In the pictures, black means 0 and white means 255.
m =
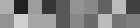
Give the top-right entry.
65
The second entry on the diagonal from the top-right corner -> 116
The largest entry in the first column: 175
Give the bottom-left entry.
147
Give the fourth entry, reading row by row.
54
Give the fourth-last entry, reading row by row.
107
